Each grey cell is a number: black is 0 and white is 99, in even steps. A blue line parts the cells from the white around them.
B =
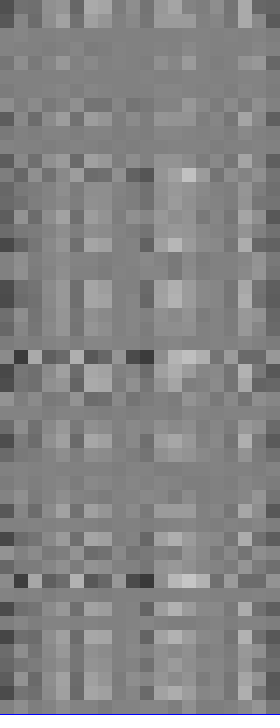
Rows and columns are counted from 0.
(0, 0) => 31
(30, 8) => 50
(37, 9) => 50
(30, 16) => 48
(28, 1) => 49
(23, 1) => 52
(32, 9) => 49
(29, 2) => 51
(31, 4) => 62
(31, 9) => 53
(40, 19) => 43
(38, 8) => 49
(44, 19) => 49
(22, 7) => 53
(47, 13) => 55
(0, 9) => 55
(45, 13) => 61
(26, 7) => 63
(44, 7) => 50
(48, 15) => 52
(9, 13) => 51
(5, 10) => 51
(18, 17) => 52
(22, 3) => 52
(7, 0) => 55
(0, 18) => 40
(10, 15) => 49
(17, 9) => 51
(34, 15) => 50
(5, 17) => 51
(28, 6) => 42
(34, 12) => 51
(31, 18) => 47
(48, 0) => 36
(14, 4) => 53
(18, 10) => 53
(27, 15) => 54
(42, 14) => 51
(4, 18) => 59
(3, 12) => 50

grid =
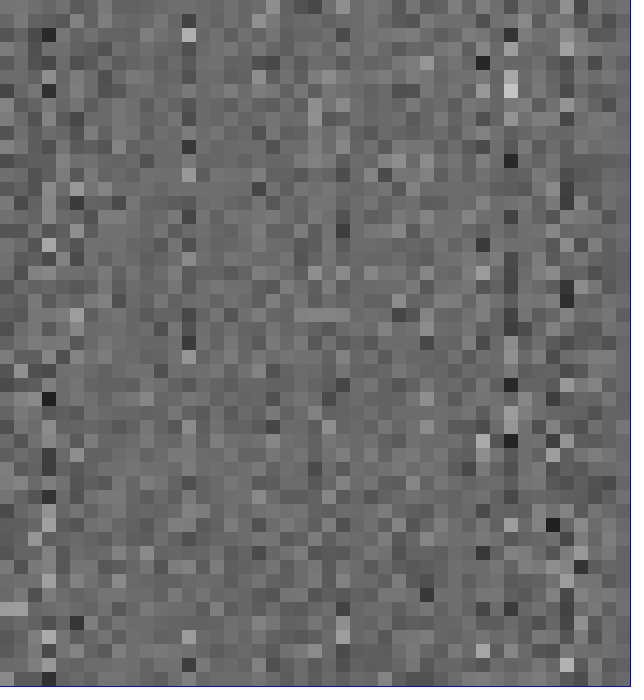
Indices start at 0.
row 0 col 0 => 45
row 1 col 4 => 34
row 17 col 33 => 44
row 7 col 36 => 47
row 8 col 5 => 28
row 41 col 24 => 50
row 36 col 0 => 29
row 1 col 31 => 43
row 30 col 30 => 54
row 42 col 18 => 35
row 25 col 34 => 43
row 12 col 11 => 43
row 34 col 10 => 48
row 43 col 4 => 44
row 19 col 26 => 52
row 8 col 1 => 41
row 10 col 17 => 42
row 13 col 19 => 44
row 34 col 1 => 51
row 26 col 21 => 42
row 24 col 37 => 36
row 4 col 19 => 28
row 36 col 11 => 39
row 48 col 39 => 44
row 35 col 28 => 41
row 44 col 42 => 35
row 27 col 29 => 38
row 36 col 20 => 44
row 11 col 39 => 45
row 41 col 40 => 60
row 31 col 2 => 44
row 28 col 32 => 35
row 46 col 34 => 64
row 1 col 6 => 38
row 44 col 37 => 37
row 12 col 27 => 29
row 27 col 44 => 41
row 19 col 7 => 47
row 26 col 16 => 38
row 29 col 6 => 44

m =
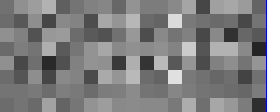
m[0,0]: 44
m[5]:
[42, 33, 55, 27, 53, 51, 29, 66, 58, 72, 42, 39, 87, 47, 44, 40, 43, 26, 44]
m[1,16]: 43
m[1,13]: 47
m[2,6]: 35
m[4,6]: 57
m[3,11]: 56
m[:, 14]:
[27, 44, 28, 33, 29, 44, 45, 43]
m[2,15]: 53
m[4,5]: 50
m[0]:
[44, 56, 61, 69, 37, 45, 50, 52, 40, 57, 48, 48, 53, 64, 27, 62, 65, 60, 39]
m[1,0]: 42
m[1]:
[42, 34, 55, 27, 53, 51, 30, 65, 58, 71, 41, 39, 85, 47, 44, 41, 43, 28, 45]
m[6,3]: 42
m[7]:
[42, 45, 41, 63, 39, 46, 57, 61, 53, 54, 53, 53, 47, 67, 43, 65, 59, 48, 18]
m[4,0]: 56
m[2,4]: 60
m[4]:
[56, 28, 43, 16, 31, 50, 57, 56, 22, 68, 20, 72, 34, 58, 29, 50, 55, 45, 58]
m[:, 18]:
[39, 45, 34, 14, 58, 44, 48, 18]
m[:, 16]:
[65, 43, 19, 69, 55, 43, 42, 59]
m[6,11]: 44
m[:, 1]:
[56, 34, 50, 49, 28, 33, 45, 45]
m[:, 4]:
[37, 53, 60, 35, 31, 53, 49, 39]
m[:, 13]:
[64, 47, 50, 79, 58, 47, 48, 67]
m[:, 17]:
[60, 28, 40, 53, 45, 26, 40, 48]
